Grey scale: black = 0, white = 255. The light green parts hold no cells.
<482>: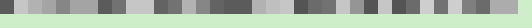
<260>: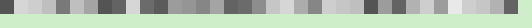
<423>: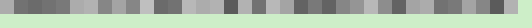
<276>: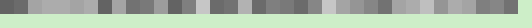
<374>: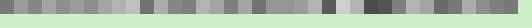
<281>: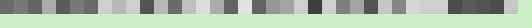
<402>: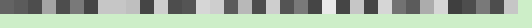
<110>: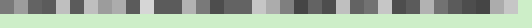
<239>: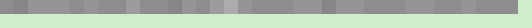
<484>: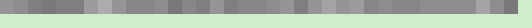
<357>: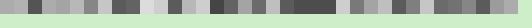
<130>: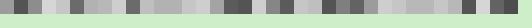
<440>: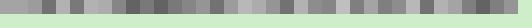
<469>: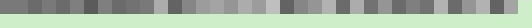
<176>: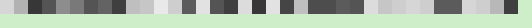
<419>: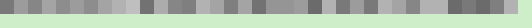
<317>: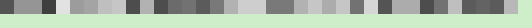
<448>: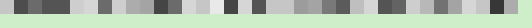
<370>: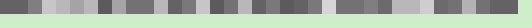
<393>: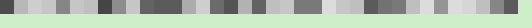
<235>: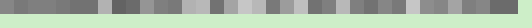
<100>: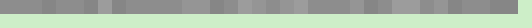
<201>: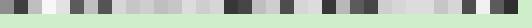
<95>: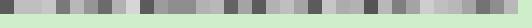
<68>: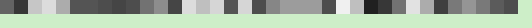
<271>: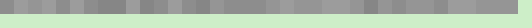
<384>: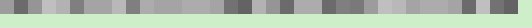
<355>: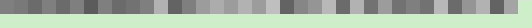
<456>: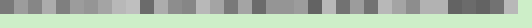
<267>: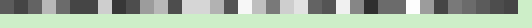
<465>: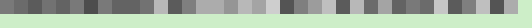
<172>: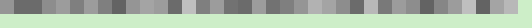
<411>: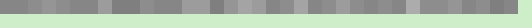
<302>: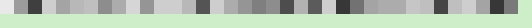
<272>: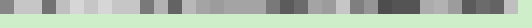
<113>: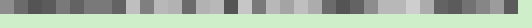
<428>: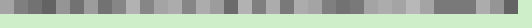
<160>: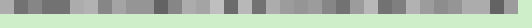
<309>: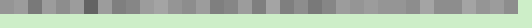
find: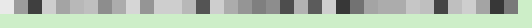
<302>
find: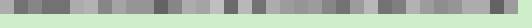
<160>

